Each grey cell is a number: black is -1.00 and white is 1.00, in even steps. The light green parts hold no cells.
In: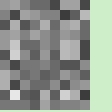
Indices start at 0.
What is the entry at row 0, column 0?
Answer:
0.19
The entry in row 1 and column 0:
0.02
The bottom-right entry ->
0.10
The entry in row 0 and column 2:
0.02
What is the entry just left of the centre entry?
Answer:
-0.26
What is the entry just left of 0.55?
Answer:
0.19
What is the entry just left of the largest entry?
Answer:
-0.26
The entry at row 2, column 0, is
-0.34
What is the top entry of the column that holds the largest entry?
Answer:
0.27
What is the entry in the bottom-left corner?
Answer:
-0.07
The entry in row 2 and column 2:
-0.34
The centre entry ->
0.19
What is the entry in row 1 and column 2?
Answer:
0.27
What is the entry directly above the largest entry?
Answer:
-0.44
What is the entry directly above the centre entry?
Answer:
0.10
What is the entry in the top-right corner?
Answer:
-0.44
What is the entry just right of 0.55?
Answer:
-0.17

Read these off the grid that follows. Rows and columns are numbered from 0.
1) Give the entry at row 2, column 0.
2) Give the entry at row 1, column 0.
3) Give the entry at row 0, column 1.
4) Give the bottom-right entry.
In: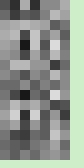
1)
0.27
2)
-0.17
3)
-0.63
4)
0.00

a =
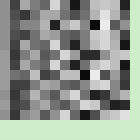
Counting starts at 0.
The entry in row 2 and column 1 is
-0.30
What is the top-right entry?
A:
-0.74
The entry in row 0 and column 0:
0.14
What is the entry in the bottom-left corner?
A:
0.14
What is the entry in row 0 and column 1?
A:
-0.49
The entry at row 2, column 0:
0.14
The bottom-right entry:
0.76
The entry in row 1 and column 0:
0.14
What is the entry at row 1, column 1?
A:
-0.39
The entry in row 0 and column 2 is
0.32

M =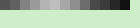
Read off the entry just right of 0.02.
0.21
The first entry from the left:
-0.35
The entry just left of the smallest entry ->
-0.70
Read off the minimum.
-0.87

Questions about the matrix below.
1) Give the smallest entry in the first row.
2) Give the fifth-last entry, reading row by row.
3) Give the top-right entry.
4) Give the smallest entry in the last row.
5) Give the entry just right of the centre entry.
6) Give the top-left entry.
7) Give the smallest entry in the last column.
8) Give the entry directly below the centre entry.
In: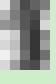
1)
-0.41
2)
0.69
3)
-0.03
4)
-0.41
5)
-0.58
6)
0.78
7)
-0.13
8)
-0.23

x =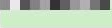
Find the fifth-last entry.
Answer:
-0.25
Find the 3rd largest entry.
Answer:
0.28
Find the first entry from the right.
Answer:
-0.43
